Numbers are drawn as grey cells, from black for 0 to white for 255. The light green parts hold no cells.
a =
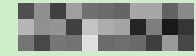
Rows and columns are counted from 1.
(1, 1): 79
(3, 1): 117
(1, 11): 137
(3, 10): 153
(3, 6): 107
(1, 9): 167
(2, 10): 25
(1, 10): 99
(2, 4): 65
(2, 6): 172
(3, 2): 72

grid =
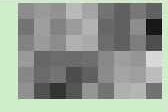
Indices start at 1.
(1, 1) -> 140
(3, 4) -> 177
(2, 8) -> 141
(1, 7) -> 97
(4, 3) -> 108
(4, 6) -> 136
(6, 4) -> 85
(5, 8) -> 159
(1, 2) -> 153
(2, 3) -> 130
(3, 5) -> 169
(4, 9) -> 216
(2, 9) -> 23
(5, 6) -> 139
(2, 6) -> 103

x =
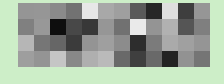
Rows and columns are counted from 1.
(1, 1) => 149
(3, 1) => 182
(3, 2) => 118
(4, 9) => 105
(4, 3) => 197
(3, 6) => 159
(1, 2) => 150
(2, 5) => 56
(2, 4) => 72
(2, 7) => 113
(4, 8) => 63
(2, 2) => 152
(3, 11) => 160
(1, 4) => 114
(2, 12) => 127

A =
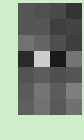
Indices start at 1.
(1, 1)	86
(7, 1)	95
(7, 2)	113
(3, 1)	113
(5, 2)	92
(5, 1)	82
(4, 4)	117
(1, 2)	80

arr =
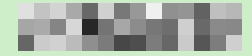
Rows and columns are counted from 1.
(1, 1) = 224
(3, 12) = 86
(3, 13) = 125
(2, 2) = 170
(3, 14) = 207
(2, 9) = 119
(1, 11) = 148
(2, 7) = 167
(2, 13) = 138
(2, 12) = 105
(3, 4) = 187
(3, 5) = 143
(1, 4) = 169

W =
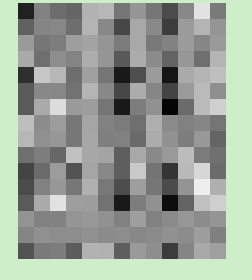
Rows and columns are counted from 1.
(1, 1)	33
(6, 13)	143
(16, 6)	177
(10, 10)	153
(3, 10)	130
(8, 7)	123
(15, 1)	133
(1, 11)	136
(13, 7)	25
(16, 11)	133
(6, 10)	68
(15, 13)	128
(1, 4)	101
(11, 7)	94
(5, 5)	160
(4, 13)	180
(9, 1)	183
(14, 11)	151
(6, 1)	90
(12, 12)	238
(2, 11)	155
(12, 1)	75
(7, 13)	207
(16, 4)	92
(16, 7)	94
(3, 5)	163
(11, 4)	83
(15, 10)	145
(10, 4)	193
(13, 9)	145
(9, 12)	152
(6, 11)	155
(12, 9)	118
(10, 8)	168
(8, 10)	138

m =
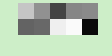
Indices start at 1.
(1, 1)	197
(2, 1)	99
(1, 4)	134
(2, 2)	104
